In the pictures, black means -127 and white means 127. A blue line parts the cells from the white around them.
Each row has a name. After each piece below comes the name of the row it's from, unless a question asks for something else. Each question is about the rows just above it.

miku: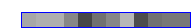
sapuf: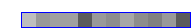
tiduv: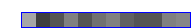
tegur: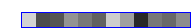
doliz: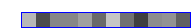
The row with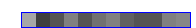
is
tiduv
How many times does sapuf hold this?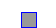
3
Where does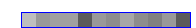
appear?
sapuf
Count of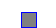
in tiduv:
3

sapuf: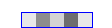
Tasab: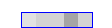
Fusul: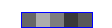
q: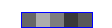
Fusul
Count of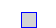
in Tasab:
3
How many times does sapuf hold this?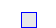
2
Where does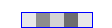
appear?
sapuf

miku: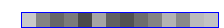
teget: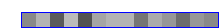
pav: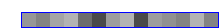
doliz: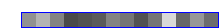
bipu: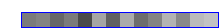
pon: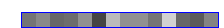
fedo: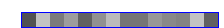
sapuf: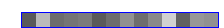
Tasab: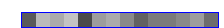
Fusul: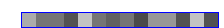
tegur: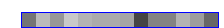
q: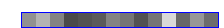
doliz
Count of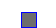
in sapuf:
3
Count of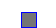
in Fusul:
4
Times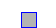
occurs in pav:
3
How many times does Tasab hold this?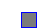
2

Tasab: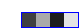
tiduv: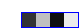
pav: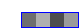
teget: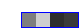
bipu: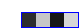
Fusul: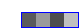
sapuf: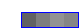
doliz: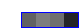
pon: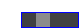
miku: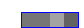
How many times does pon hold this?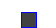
3
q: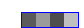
Fusul
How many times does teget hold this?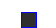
1
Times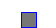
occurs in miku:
2
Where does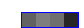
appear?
doliz

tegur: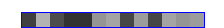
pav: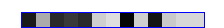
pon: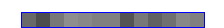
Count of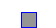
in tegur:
2
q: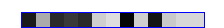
pav
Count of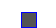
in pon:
1

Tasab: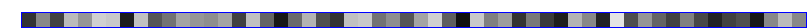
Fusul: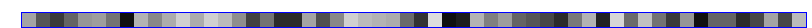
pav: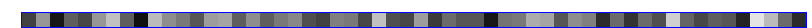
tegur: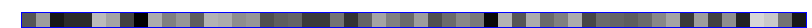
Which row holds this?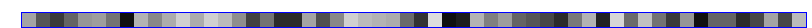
Fusul
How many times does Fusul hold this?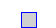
3
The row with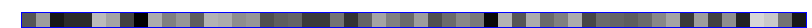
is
tegur
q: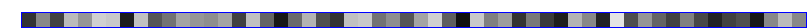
Tasab
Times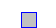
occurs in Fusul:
1

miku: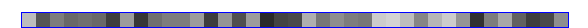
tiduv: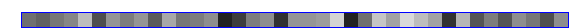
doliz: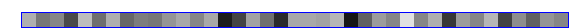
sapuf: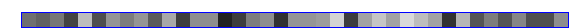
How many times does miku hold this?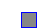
1
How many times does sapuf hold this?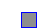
4

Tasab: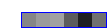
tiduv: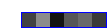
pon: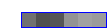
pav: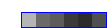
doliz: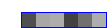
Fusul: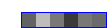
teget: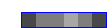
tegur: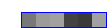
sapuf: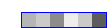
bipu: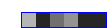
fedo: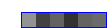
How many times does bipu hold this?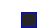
3
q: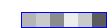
sapuf
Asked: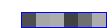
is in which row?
doliz
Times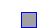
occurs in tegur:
2
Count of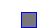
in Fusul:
2
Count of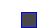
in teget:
2

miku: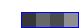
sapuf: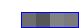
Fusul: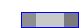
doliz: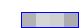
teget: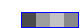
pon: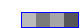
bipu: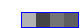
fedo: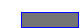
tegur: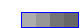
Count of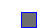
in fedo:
0
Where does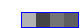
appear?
bipu
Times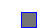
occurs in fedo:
4
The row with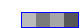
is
pon
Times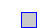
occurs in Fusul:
2
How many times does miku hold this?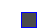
1

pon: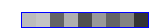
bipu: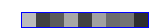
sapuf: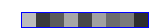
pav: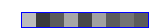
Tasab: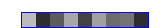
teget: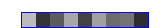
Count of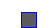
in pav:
3
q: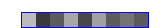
pav
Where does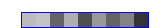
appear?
pon
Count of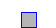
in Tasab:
0

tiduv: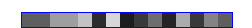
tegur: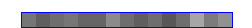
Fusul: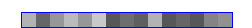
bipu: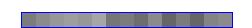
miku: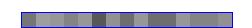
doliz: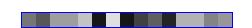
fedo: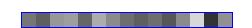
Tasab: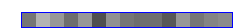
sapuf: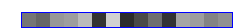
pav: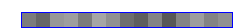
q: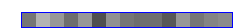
Tasab
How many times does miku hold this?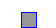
4
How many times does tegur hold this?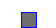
4
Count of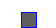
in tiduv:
3

